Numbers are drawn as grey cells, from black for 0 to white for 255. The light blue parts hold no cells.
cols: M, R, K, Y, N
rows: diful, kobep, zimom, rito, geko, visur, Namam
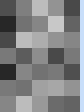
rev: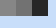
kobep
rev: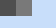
geko
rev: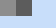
rito
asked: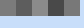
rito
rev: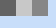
kobep

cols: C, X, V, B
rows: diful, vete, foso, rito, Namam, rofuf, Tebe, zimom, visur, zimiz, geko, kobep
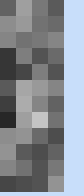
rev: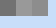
vete
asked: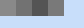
geko
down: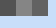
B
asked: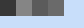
rito
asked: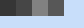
Namam
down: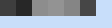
C

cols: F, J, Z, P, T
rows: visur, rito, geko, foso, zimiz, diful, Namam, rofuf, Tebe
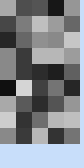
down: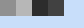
Z
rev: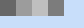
rito
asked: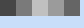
rito
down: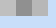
Z

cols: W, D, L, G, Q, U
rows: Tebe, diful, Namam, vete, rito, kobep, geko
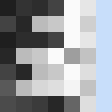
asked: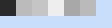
vete
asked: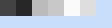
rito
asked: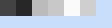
diful

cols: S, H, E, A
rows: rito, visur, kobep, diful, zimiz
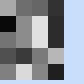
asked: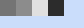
kobep
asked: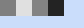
zimiz

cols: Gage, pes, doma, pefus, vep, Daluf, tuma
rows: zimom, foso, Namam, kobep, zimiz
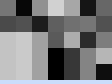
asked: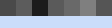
foso
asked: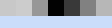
kobep
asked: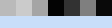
zimiz
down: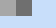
vep

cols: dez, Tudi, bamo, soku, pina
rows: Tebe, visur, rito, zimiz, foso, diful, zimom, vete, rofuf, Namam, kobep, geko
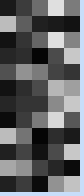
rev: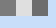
Tebe
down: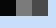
bamo
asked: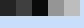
geko

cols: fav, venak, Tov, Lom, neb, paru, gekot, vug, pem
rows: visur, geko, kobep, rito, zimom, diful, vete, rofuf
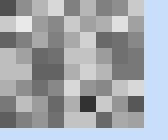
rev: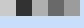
vete
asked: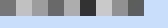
vete
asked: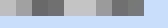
rito
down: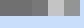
vug

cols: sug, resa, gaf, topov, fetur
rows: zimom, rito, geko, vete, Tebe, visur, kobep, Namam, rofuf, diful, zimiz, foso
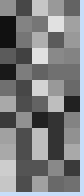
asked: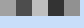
rofuf
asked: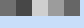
visur
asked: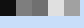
rito
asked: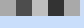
diful

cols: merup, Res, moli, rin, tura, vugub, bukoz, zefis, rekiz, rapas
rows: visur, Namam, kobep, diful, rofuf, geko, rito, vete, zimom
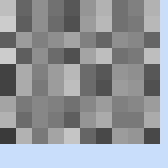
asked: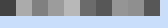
rofuf
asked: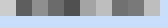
diful

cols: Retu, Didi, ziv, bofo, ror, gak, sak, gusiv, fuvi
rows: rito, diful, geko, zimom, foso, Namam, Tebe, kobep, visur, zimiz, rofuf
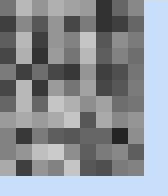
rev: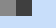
diful
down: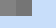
ror
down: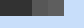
sak
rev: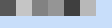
geko
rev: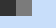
diful
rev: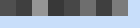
foso
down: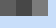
Retu

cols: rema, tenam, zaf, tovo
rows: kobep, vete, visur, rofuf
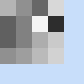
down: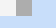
zaf
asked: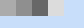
kobep
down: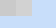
tovo
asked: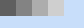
visur

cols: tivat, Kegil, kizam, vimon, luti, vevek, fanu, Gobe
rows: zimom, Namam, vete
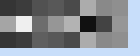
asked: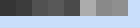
zimom
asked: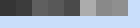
vete

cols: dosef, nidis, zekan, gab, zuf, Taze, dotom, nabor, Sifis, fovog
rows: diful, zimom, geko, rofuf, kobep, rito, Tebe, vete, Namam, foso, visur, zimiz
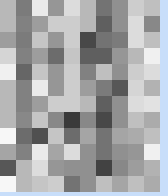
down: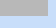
dosef
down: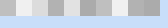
fovog
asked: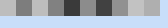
vete
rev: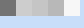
zimiz
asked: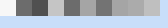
Namam

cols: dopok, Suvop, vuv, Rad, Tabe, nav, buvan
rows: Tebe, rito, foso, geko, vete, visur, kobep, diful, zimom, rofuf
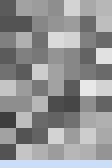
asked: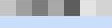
visur
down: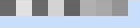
buvan
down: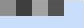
dopok
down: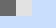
buvan

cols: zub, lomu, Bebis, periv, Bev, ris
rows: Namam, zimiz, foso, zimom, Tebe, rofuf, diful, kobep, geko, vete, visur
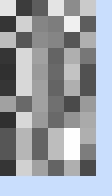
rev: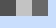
Tebe
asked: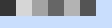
rofuf
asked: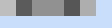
foso
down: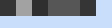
zub
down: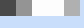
Bev
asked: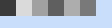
zimom

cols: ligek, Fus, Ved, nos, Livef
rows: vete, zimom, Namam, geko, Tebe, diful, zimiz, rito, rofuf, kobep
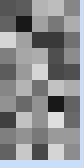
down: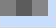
ligek
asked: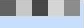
kobep
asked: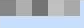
diful
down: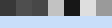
nos
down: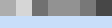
Ved
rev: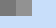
rofuf
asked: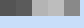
vete

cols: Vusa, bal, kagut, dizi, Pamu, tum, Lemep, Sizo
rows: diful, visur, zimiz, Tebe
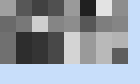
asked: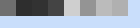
zimiz

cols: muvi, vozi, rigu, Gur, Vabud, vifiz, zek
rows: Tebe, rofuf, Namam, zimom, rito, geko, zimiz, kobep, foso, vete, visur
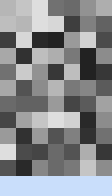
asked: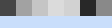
kobep
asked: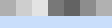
Tebe
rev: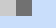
rito

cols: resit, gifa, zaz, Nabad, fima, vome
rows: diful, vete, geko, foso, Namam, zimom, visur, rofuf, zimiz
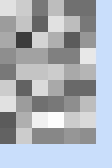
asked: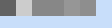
zimiz
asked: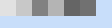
diful
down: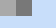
Nabad
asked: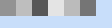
vete
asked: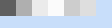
rofuf
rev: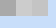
Namam
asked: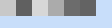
zimom

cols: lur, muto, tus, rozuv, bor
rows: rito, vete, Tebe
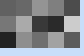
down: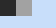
rozuv
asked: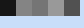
Tebe
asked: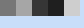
vete
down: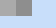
muto
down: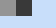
tus

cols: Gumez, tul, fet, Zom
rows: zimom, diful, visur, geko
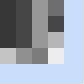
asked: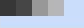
visur
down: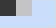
Gumez
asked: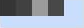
diful
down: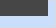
tul
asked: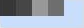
zimom
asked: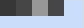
diful

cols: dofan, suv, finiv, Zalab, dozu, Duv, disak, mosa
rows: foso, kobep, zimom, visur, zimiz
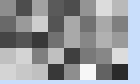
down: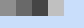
dofan
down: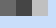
dofan

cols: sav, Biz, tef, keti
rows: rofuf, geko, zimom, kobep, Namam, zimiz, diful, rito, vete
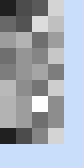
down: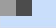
Biz
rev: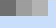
rito

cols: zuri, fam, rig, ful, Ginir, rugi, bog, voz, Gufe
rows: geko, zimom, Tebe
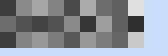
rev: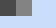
geko
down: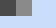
Ginir

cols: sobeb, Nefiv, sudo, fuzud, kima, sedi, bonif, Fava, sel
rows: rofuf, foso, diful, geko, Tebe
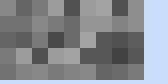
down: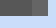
bonif
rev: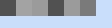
rofuf
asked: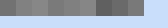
Tebe
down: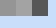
sedi
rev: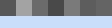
diful
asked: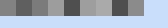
rofuf

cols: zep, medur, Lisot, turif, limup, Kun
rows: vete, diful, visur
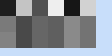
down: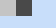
medur
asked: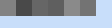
visur

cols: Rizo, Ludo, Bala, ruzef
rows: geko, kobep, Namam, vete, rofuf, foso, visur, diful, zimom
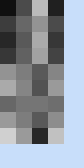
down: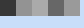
Rizo
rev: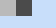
geko
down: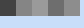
ruzef
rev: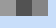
foso

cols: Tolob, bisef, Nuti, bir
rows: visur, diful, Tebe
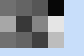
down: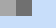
Tolob
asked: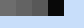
visur
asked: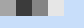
diful
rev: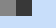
diful
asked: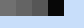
visur
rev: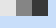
diful

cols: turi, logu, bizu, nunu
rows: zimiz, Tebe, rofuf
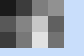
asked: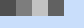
Tebe
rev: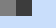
zimiz
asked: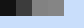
zimiz

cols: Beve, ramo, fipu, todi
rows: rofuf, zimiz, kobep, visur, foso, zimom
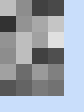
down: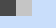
todi
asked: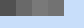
zimom
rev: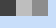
visur
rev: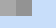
zimiz
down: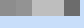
ramo
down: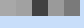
fipu

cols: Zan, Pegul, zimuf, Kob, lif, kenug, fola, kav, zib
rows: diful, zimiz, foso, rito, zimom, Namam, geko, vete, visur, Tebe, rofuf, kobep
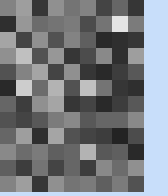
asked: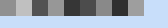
rito
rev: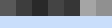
geko
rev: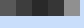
zimom
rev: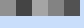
zimom

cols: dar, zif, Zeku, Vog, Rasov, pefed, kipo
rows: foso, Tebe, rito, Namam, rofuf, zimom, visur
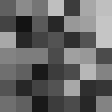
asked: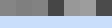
Namam
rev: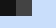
Tebe
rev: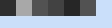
zimom

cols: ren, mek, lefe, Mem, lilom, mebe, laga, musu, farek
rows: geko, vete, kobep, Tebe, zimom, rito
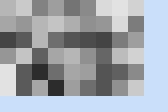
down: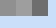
mebe
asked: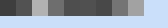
kobep
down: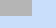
lefe
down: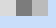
musu
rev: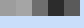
zimom
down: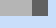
lefe
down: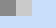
farek

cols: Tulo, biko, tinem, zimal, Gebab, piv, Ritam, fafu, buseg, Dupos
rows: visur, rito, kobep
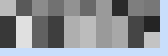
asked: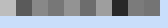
visur
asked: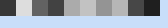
rito
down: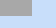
fafu
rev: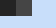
rito

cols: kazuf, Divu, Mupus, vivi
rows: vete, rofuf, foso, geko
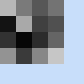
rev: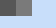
vete
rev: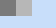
vete

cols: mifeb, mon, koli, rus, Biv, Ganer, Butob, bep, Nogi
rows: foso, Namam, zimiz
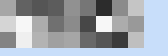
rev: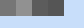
foso
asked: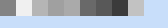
zimiz
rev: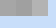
zimiz
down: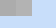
koli
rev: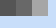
zimiz
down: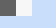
mon

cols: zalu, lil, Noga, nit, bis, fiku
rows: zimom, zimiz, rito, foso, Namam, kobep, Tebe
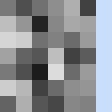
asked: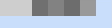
rito
